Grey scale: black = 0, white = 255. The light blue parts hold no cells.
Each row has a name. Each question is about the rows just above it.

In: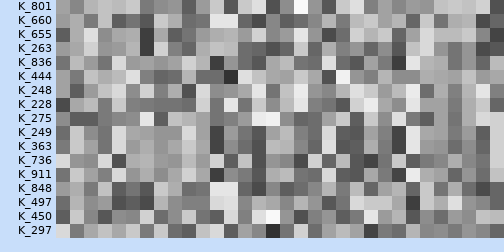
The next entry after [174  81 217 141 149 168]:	[229]
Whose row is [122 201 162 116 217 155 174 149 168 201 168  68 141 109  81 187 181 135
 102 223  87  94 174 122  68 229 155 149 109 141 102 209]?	K_363
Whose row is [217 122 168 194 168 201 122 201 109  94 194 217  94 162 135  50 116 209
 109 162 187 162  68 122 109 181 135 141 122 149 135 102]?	K_297
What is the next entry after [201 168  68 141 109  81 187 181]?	[135]

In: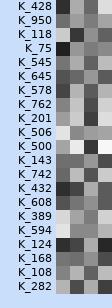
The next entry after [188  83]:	[203]
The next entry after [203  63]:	[221]
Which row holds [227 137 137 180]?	K_594
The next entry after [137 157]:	[164]
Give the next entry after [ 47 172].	[104]
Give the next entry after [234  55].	[247]

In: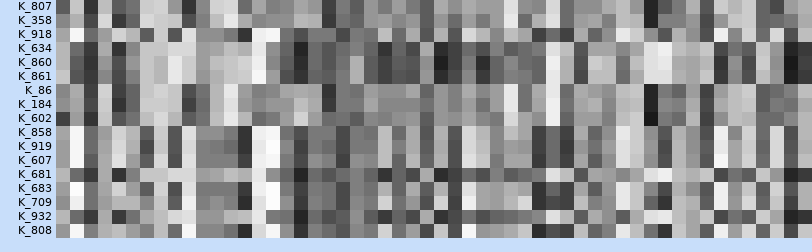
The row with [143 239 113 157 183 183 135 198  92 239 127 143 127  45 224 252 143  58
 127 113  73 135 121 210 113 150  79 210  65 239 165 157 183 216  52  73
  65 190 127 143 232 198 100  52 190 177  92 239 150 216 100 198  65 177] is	K_709
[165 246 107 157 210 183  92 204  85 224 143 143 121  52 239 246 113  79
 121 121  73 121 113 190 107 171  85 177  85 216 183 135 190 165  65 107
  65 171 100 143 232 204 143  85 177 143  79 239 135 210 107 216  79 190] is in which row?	K_918
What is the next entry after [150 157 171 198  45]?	[79]

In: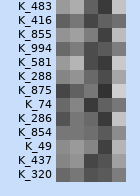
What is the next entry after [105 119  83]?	[90]
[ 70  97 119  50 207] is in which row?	K_875
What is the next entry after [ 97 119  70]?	[97]
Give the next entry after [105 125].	[76]
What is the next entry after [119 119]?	[111]

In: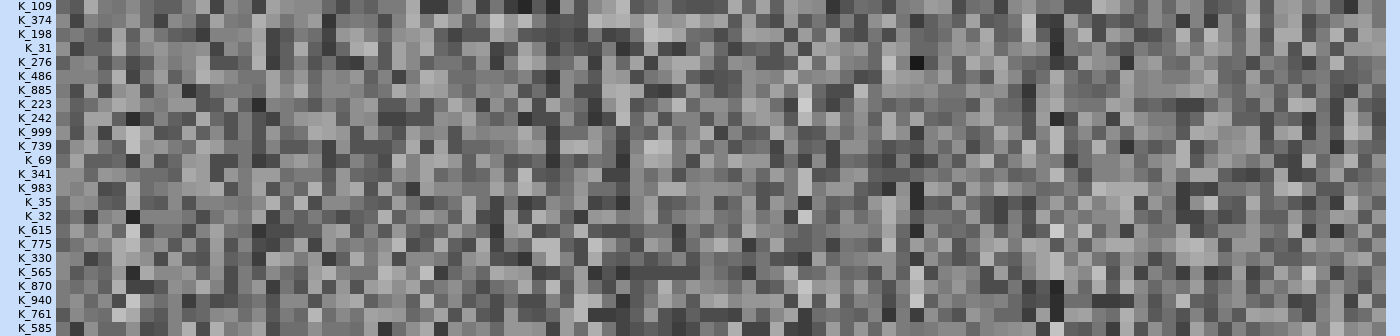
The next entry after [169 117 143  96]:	[169]
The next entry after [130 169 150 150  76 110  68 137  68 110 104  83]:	[68]

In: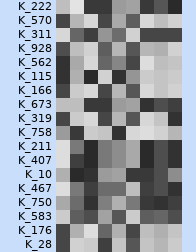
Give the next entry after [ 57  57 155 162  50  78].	[63]
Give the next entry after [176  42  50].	[155]
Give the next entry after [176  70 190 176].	[196]
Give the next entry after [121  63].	[108]
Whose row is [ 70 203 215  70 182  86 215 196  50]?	K_319
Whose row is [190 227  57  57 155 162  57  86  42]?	K_222

